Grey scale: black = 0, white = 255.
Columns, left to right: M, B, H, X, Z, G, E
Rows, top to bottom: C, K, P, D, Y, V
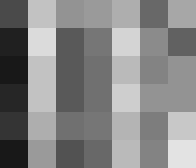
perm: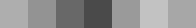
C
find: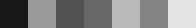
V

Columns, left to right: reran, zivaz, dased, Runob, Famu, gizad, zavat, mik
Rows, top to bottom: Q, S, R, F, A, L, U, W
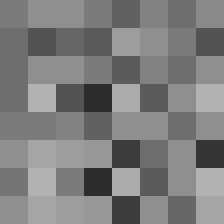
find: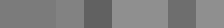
A
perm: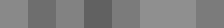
Q
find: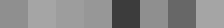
W
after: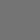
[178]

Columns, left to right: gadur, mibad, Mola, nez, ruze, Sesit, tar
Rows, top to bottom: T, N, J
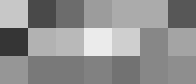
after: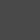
[108]
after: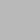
[235]
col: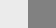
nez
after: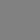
[114]
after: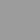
[171]

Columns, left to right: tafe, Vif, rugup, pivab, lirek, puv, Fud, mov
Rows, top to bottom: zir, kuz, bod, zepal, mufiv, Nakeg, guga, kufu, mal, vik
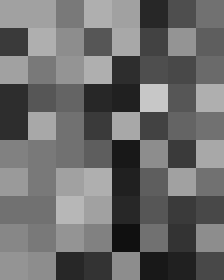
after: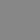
[121]
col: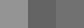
rugup
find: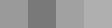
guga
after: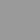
[121]
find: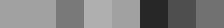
zir
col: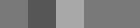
Vif

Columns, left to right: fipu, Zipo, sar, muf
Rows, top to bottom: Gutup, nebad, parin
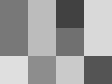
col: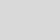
muf
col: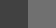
sar
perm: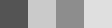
parin
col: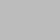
Zipo

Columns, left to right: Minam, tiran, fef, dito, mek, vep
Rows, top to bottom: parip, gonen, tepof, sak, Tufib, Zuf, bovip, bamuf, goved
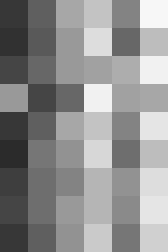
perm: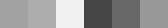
tepof
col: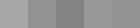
fef

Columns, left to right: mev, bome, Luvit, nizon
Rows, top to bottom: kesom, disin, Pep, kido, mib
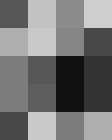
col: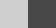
nizon
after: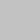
[140]
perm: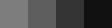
kido
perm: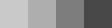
mib
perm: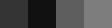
kido

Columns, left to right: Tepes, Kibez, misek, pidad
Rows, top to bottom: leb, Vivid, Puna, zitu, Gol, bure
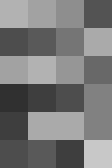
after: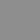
[83]
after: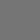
[170]
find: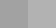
Puna
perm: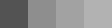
leb
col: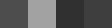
Tepes
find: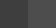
zitu
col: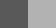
Kibez

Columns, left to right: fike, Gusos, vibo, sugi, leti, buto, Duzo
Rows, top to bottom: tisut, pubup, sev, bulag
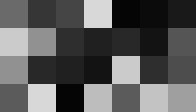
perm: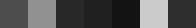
sev
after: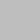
[91]
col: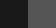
Duzo

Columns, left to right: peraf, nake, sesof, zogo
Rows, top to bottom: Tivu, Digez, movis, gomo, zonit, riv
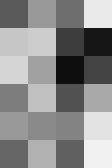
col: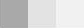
zogo
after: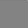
[227]
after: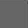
[177]
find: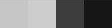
Digez

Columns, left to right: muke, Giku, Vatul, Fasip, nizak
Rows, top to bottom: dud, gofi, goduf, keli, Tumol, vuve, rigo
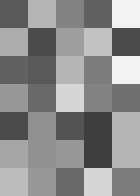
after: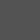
[62]
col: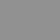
Giku
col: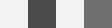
nizak
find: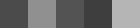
Tumol
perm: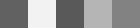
dud
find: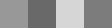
rigo
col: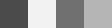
nizak

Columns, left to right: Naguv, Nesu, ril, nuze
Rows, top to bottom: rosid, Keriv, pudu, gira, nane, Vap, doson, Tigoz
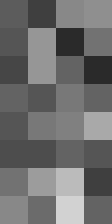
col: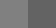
ril
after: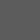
[63]
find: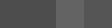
Vap
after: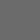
[210]

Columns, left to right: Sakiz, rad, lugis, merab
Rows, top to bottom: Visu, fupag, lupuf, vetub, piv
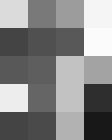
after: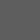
[194]
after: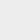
[101]
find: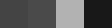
piv
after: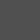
[88]

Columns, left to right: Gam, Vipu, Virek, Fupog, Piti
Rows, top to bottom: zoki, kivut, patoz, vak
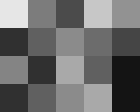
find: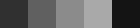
vak
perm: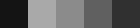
vak
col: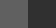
Vipu
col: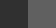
Vipu

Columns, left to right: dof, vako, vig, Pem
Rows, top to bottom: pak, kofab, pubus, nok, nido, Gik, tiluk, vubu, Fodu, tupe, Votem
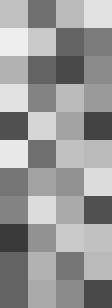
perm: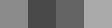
Votem
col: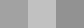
vig
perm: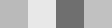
Gik
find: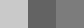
kofab

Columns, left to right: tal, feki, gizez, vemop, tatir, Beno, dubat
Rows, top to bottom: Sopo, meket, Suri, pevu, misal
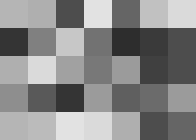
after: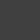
[77]
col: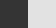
gizez
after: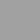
[120]
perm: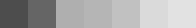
Sopo
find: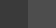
meket
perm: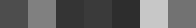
meket

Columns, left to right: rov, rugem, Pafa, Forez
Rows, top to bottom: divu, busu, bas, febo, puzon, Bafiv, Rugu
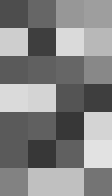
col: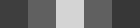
rugem
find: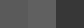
puzon

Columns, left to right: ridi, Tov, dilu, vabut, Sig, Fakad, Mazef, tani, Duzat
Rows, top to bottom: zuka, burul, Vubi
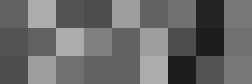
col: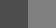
vabut
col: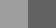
Sig
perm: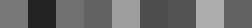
zuka
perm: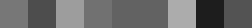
Vubi
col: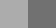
dilu
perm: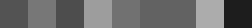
Vubi

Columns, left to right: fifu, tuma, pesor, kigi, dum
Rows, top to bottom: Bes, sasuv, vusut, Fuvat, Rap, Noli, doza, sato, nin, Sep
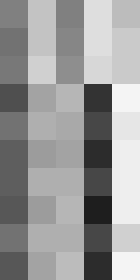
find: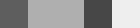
doza
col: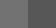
fifu
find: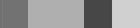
nin

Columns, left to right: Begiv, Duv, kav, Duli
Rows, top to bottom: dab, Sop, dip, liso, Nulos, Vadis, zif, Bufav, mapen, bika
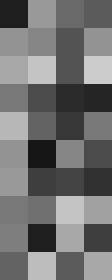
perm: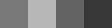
Nulos
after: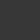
[120]

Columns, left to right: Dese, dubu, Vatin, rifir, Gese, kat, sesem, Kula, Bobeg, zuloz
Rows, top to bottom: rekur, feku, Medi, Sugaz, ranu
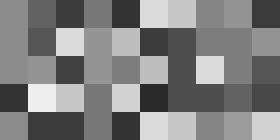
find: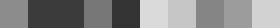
ranu
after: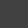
[148]
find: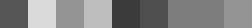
feku

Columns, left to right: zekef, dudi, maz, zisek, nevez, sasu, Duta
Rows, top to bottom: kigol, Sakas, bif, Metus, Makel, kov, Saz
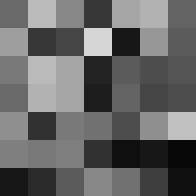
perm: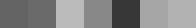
kigol
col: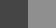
sasu
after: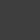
[15]
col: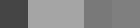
maz
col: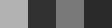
dudi
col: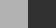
dudi

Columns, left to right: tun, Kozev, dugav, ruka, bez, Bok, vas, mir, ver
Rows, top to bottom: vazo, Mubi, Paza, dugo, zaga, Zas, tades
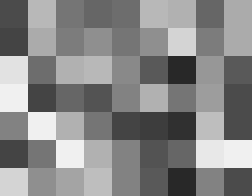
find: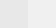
Zas
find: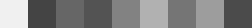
dugo
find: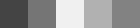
Zas
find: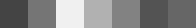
Zas

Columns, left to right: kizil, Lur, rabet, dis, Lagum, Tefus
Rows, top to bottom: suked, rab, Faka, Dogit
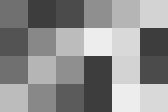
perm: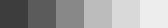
Dogit
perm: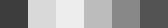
rab
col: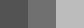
kizil
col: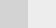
Lagum
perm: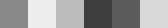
Dogit
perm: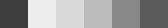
Dogit
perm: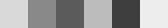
Dogit

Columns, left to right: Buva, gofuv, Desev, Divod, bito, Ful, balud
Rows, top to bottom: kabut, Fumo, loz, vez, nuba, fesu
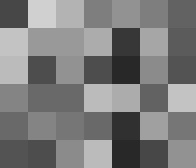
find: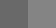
nuba
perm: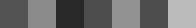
loz
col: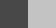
Buva
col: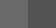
Buva
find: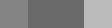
vez
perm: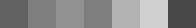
kabut
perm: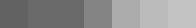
vez

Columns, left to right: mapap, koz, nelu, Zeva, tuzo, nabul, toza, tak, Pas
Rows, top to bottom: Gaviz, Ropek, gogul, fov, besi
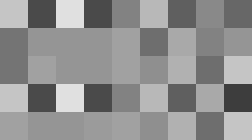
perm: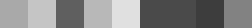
fov
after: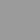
[161]

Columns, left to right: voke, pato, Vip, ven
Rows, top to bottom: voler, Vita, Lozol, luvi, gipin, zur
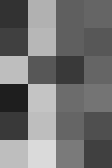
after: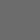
[116]
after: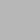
[95]
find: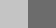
luvi
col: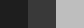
voke
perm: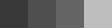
gipin
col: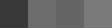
Vip
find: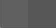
Vita

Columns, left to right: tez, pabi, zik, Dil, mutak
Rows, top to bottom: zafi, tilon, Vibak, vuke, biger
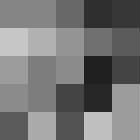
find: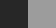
vuke
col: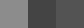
zik
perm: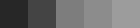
vuke

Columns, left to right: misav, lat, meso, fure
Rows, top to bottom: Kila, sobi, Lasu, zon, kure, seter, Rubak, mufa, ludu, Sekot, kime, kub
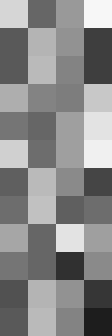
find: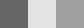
ludu
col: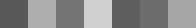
misav
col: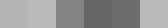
lat
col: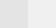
fure
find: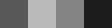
kub

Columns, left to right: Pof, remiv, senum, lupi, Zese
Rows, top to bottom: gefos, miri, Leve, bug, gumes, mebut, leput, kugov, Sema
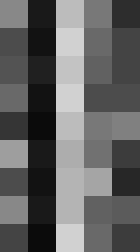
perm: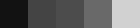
miri
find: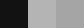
leput
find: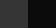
gumes
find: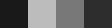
gefos
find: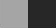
leput
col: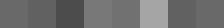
lupi

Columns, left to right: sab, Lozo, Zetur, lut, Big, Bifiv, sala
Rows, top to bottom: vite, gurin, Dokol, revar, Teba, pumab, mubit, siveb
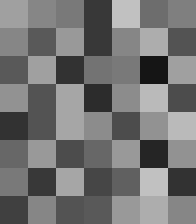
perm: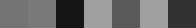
Dokol
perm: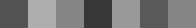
gurin
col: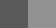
sab
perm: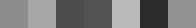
revar

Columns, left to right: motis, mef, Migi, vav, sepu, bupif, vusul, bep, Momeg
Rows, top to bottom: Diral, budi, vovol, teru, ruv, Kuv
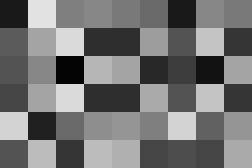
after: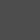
[69]
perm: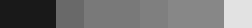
Diral

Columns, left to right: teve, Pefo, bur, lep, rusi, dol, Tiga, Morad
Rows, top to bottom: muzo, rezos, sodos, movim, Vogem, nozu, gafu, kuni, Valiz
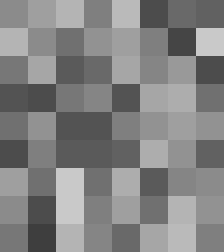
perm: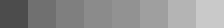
kuni
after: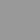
[76]
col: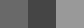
Tiga
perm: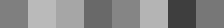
Valiz

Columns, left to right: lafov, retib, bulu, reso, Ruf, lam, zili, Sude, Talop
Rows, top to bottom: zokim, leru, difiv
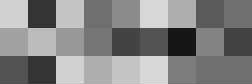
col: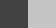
Ruf
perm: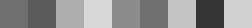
zokim
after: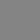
[67]
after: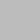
[153]

